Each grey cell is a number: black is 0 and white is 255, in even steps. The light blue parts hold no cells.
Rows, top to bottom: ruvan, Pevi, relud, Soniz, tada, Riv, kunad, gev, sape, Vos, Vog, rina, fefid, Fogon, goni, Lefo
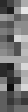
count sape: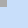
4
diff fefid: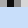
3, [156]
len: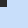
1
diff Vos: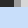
2, [29]

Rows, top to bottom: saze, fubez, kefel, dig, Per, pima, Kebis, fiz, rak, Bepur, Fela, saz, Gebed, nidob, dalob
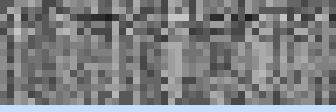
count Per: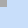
9
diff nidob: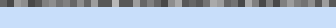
38, [88]
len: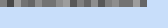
21
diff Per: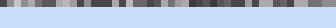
32, [72]
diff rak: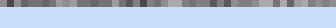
25, [157]
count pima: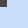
4

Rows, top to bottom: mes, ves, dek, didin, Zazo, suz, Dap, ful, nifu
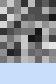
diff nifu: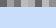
1, [117]
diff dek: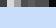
8, [23]
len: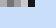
5
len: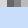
4
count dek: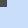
3
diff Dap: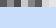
3, [65]
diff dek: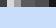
4, [78]

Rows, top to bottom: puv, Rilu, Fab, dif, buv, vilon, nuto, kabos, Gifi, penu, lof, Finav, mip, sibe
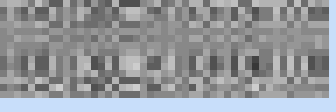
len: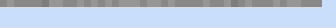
46
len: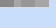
7
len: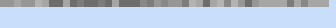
47
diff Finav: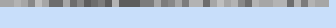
21, [136]
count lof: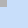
7
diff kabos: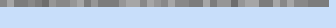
3, [136]
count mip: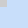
3

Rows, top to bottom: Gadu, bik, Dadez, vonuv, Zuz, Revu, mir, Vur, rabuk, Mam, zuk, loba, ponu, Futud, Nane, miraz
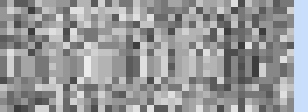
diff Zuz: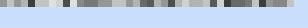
21, [119]
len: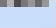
7
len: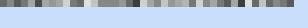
42
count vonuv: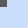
5
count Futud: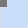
10
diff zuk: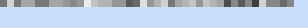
23, [165]
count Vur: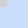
4

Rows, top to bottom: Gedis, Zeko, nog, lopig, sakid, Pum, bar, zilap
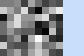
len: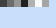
7
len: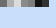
7
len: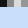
4
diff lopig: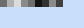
5, [125]

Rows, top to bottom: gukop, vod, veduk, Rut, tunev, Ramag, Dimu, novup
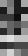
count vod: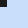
3
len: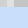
4
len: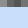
4

